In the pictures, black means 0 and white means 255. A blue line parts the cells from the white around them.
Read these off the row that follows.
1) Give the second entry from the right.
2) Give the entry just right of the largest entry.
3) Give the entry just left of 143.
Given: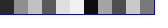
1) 201
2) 13
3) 41

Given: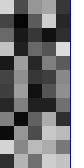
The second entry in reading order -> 76
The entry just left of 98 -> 11
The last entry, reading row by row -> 194
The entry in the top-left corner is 212
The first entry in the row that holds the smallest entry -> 68
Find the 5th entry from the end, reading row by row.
47
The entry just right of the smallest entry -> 91
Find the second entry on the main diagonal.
5
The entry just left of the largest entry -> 84
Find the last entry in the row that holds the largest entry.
220
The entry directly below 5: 25
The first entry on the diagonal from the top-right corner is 55
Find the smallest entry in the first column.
11

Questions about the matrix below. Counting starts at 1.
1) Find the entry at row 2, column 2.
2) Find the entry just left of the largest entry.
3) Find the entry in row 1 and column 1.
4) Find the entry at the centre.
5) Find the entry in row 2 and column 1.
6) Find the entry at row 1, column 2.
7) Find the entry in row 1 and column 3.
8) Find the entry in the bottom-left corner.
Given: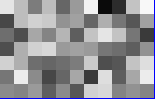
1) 189
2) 195
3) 229
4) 161
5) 71
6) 189
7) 124
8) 139
